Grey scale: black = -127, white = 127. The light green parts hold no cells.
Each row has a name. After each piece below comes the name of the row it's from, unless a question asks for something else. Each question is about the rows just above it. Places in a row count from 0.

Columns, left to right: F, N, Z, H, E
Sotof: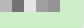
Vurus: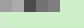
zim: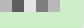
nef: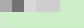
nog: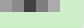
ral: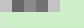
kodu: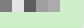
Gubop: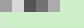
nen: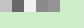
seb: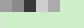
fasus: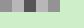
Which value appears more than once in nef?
[78]
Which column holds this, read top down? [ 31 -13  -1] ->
H
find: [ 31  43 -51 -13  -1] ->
Vurus

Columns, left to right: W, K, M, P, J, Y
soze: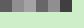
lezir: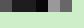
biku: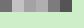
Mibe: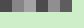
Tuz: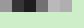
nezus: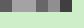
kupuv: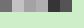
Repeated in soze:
[15]
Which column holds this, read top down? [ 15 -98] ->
K
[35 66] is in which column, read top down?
K
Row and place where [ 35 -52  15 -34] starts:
Mibe, 2

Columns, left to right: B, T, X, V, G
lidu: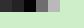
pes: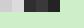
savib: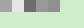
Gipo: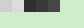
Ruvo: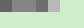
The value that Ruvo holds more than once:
[5]
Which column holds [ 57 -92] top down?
G
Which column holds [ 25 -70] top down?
V
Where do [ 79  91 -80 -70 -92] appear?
pes
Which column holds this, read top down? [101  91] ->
T
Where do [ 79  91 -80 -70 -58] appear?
Gipo

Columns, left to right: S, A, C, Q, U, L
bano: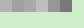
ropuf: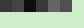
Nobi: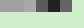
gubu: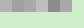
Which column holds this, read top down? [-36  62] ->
Q
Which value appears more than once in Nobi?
[32]

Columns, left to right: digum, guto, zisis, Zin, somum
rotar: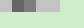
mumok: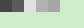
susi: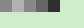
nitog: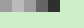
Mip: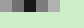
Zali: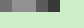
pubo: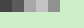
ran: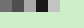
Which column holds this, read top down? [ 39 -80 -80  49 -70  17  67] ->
somum
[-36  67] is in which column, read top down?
Zin
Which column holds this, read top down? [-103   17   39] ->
zisis
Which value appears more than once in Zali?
[17]
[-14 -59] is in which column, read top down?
digum
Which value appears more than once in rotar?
[67]

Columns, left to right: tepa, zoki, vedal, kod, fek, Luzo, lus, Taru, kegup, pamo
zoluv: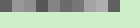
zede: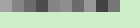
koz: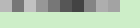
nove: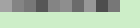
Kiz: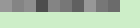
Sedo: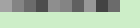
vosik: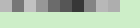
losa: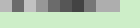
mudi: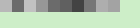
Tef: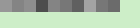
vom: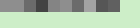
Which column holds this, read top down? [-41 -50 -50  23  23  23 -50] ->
kod
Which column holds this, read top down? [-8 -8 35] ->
Taru
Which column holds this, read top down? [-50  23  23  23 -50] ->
kod
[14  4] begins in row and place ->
Sedo, 4

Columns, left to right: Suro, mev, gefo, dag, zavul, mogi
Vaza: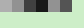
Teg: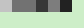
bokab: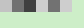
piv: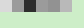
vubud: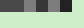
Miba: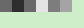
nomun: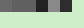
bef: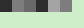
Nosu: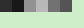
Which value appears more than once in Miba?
[-22]
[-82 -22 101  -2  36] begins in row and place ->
Miba, 1
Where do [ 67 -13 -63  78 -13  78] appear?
bokab
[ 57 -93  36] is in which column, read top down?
mogi
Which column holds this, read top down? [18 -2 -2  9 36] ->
zavul
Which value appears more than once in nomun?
[-31]
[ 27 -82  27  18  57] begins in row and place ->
piv, 1

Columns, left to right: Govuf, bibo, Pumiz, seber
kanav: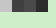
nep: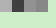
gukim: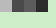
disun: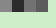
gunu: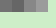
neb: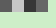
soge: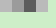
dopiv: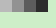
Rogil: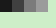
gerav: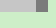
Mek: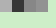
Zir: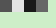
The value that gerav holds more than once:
[70]
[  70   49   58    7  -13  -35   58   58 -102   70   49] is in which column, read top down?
Govuf
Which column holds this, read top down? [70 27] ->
bibo
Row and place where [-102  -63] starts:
Rogil, 0

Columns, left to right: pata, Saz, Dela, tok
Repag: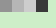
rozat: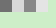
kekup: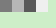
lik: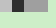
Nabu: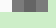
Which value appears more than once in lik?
[31]
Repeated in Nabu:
[-4]
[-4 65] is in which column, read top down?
pata

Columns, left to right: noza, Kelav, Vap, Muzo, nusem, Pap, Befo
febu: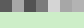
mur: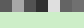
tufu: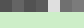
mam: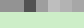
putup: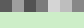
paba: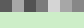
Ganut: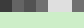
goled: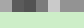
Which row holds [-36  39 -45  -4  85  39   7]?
paba
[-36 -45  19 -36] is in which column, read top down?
noza
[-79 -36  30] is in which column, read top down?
Muzo
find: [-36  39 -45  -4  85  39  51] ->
febu

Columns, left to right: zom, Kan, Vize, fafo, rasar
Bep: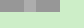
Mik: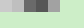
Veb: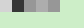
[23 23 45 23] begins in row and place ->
Bep, 0
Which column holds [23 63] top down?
Kan
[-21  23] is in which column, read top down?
Vize
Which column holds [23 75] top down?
zom
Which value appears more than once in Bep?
[23]

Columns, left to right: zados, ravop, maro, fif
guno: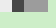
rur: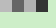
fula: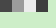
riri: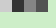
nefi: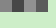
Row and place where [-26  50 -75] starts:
rur, 1
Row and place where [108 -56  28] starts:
guno, 0

